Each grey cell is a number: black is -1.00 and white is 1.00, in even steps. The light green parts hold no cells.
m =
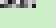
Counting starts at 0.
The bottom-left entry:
-0.65
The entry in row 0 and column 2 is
-0.87
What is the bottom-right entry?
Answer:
-0.76
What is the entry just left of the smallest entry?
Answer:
0.26

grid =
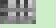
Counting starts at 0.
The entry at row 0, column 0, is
-0.53
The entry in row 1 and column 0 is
-0.41
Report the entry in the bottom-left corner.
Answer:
-0.09
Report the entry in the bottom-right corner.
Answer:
-0.19
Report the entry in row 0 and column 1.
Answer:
-0.53
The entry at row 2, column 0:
-0.09
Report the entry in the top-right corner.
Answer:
0.30
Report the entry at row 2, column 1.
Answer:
-0.09

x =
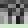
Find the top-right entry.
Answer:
-0.32
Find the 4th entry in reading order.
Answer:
-0.44
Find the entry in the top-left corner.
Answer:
-0.21
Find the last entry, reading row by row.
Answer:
0.56
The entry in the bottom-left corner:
0.20
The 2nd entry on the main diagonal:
-0.56
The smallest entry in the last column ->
-0.56
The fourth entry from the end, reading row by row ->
0.46
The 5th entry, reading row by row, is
0.00
